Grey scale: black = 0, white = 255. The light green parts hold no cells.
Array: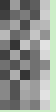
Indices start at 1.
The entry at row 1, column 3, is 73
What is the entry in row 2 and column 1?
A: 64
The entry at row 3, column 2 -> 165
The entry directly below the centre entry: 146
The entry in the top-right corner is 196
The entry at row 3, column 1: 124
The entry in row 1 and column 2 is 156
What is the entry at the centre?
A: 73
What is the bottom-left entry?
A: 104
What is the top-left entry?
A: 52

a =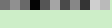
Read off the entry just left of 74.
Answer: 165
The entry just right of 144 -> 105
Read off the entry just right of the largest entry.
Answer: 186

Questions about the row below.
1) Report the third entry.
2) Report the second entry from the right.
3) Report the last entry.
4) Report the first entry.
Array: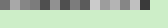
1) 134
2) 192
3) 58
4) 114

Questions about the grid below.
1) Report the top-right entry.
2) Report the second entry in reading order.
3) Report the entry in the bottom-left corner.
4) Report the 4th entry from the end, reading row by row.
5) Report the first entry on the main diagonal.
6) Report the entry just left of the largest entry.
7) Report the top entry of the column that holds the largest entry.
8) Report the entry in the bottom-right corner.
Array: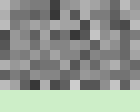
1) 152
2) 152
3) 187
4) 143
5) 187
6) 96
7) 152
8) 187

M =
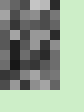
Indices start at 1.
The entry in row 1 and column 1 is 131
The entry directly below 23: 66
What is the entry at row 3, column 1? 119
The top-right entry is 42
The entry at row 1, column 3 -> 76
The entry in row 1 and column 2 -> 100
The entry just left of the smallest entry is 109
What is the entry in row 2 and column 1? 164
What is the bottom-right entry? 100
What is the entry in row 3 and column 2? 54
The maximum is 197
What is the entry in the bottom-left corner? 76
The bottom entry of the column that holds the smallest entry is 152

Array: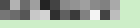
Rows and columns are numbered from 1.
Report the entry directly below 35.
211
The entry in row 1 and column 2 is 178
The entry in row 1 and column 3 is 108
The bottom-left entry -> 118
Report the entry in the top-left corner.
76
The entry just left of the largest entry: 129
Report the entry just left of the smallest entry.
159

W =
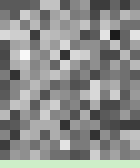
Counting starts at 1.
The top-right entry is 112
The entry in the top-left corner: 90
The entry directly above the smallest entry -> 163
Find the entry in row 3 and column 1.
154
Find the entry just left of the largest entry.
194
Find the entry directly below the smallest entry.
194
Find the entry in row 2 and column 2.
90
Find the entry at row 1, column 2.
90
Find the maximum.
248
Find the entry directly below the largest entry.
185
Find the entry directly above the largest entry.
173
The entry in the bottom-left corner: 100
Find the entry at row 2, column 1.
123
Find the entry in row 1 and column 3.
90
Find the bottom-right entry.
133
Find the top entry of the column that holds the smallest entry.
100
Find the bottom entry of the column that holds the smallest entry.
163

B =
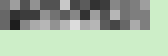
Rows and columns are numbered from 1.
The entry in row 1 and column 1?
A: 114
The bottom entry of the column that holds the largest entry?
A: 220
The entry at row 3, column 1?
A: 103
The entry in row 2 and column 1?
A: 103
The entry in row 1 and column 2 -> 158
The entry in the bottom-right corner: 126
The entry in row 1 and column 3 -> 82
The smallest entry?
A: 29
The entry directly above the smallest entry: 50

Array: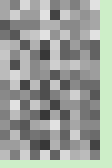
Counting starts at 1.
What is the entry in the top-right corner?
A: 225
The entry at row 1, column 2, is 127
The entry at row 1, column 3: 216
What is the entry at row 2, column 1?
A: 166
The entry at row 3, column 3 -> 127
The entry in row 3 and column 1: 87
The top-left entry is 166
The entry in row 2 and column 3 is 157
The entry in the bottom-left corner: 187
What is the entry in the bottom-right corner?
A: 127
